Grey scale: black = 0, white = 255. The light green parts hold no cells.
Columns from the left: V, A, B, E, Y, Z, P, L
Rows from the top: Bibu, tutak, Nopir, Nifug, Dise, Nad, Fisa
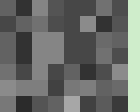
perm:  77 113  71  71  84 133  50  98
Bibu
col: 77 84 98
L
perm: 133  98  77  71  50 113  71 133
Nifug
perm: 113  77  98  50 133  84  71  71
Bibu

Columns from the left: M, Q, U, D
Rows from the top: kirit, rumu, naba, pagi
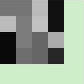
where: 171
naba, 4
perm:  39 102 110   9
pagi
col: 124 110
Q
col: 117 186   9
M
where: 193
rumu, 3
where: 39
pagi, 4
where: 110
pagi, 2

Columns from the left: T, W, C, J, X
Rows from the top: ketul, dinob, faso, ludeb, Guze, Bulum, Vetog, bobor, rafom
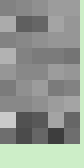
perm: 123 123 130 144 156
Bulum
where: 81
bobor, 2
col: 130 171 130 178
T
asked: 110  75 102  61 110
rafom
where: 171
dinob, 1
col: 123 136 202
T
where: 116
ludeb, 5

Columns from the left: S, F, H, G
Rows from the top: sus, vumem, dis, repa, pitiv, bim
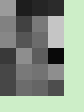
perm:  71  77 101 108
bim
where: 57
repa, 1
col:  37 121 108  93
H
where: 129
vumem, 1
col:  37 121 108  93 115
H

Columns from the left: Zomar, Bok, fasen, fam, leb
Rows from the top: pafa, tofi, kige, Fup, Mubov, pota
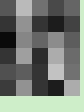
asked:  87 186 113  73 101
pafa
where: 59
pota, 1
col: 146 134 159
Bok
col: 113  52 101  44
fasen

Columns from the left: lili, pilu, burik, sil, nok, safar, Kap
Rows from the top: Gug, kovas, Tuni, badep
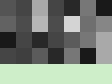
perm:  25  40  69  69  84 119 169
Gug
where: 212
kovas, 5
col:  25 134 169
Kap
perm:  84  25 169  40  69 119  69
Gug
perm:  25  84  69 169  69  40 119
Gug
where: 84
Gug, 1

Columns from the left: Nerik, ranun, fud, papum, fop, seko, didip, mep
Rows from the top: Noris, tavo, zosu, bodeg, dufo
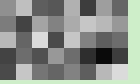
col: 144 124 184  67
Nerik
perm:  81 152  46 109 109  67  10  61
bodeg
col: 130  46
seko
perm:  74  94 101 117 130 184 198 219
dufo

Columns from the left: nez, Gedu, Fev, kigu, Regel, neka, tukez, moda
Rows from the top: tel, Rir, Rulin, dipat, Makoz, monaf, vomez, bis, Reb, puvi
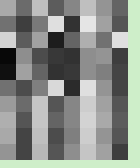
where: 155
vomez, 1
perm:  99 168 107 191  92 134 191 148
tel
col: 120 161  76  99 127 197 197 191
Fev

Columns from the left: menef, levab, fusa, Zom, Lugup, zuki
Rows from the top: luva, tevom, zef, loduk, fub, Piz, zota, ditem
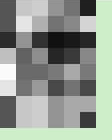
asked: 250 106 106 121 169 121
fub
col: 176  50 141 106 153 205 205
fusa
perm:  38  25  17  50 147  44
zef
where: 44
zef, 1
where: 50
zef, 3
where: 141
loduk, 3

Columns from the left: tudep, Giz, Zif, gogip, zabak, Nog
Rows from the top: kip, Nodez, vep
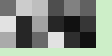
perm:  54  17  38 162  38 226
Nodez
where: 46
vep, 5
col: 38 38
Giz
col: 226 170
tudep
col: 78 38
gogip

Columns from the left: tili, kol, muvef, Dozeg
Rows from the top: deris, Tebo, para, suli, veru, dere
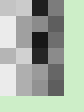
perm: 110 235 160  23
para
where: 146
dere, 3

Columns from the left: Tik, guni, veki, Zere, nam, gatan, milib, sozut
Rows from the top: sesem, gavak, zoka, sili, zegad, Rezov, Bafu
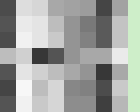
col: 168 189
Zere
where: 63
Bafu, 7
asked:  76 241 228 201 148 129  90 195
zoka
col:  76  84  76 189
Tik
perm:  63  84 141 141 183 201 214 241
Bafu
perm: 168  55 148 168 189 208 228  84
zegad

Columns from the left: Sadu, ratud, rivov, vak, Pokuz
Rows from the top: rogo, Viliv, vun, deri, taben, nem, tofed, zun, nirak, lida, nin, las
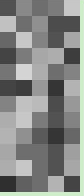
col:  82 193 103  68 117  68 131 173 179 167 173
Sadu
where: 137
rogo, 2
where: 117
taben, 1
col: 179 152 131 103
Pokuz
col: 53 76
vak
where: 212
taben, 2

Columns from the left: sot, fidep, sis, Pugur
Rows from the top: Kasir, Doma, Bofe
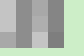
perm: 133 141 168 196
Kasir
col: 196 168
sot
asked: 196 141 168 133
Kasir
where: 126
Bofe, 4

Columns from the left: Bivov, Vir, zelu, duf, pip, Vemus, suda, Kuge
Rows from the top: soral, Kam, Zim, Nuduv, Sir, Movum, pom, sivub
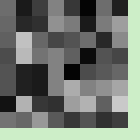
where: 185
Nuduv, 2
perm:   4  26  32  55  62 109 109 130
soral

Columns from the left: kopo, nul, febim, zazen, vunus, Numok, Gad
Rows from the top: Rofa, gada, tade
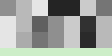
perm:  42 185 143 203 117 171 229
tade
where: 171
tade, 2
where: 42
tade, 6

